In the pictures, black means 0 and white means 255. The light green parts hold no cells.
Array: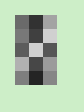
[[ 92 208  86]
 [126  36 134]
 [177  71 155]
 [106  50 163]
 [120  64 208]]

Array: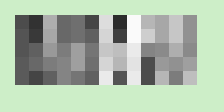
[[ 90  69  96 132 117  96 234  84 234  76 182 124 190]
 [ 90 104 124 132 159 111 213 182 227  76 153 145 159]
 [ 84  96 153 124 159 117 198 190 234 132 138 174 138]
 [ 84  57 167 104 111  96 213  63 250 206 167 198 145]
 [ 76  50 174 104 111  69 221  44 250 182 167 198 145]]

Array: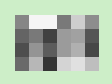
[[106 183  52 212 224 190]
 [100 121  65 155 161  85]
 [ 78 148  92 155 176  71]
 [134 245 245 121 206 141]]

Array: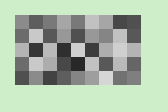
[[ 80 139  66  94 133 158 214 114 127]
 [108 201  88 152  80 152 133 193  88]
 [139  94 121 166 121 193 166  72  80]
 [108 201 173  72  40 193  88 186 102]
 [180  54 186  47 207  60 173 207 180]]

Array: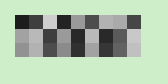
[[162 185  62 154  41 185  41  90 200]
 [146 178  77 139  48 162  54  98 192]
 [ 28  62 206  35 154  77 178 170  70]]

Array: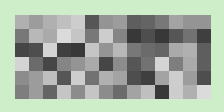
[[212 107  70 133 148 170  70 140  86 114 212 126 170  94]
 [126 156 100 197 140 197 140 107 163 191  56 205 176 219]
 [120 184 170 219 197 120 205 133  56  78  56  86 114  63]
 [176 156 176 191 205  86 148 156  94 100 120 163 148 148]
 [140 156 191  86 205 114 176 163  78  63 163 205 156  78]
 [ 70  78 212  63  56 197 148 184 120 107 100 170 176  94]]
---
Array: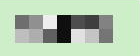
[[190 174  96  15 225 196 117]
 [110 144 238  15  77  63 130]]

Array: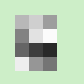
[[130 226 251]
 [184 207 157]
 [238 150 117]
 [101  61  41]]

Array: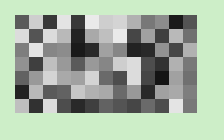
[[126 228 134 140  26  41 161 134  34  41 146  70 177]
 [ 90 206  56 228  56 234 206 212 177 120 140  26  84]
 [ 34 185  90  98 199 177 169 106 153  41 161 169 126]
 [ 98 153 212 169 161 212 106  77 220  70  20 161 112]
 [220  84 220 185  34 169 191 234  70 161  63 185 112]
 [146  63 191 153  90 153 134 206 220  77  49 177 120]
 [191  49 220  77  41  63  98  84  70 106  77 228 120]]

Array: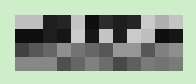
[[190 190  30  37 196  15  44  30  37 202 175 196]
 [135 135 135  79 102 128 108  72  95 122 115 122]
 [ 65  87 102 143 115 102  87 150 150  87 128 143]
 [ 15  15  30  22 202  22 196  30 202 190  15  22]]

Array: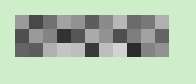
[[ 79 154 132  50  85 170 146  79 126 162 100]
 [100  93 176 196 189  57 189 211  43 132 146]
 [154  72 113 162 146  93 138 183 107 120 176]]

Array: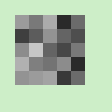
[[140 198 100  71 121]
 [147 155 163  56 107]
 [177 127 115 140  42]
 [155 121 171  42 107]
 [ 63  92 147 100  78]]

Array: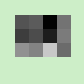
[[145 131 200 107]
 [ 83  91   2 115]
 [ 61  76  29 123]]

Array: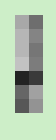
[[102 161]
 [ 87 147]
 [182 132]
 [194 124]
 [182 118]
 [168 110]
 [ 35  58]]
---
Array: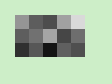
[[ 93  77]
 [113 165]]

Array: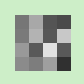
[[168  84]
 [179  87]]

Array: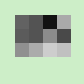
[[ 83  18]
 [ 83 140]]

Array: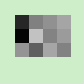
[[128 145]
 [194 131]]

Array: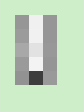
[[240 150]
 [241 150]]

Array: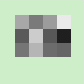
[[122 156]
 [204  88]]
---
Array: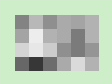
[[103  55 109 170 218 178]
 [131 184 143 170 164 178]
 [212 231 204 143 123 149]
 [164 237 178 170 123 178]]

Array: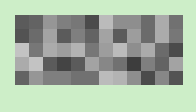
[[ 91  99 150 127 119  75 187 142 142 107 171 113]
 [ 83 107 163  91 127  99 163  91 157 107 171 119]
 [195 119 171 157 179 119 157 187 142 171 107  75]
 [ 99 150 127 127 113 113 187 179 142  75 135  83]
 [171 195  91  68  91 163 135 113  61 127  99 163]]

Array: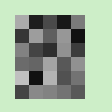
[[192  17 179  81 115]
 [171  30  74  24 122]
 [130  68  46 145  60]
 [107 101 164  88 145]
 [ 68 137 130 115  88]
 [ 54 157  95 151  17]]

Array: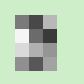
[[122  72 184]
 [143  87 162]
 [245 107  58]
 [218 176 149]]

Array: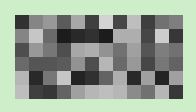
[[182  41 119 198  35  49  99 174  41 160  35 160]
 [190  63  55  99 160 182 190 182 139 113 182  55]
 [106  85  85  91 146  78 182 106 152  70 119  99]
 [ 49 133 152  91 167  63 211  70 190  63 113 126]
 [ 78 152 119  78 167 174 146 113 160  85 126 113]
 [133 198 106  28  41  49  28 174 174  70 205  55]]

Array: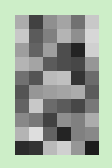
[[ 43  51 186 208 150  28]
 [172  65 143 164 113 200]
 [113  84 186 192  51 107]
 [200  91 128 180 143 215]
 [158  99 158  77  36 208]
 [136 120  65 143 128 172]
 [ 84 150 158 164 172  91]
 [180 164  91  77  71 150]
 [ 99 200 107  91  71 120]
 [180 222  99  36 128 136]]
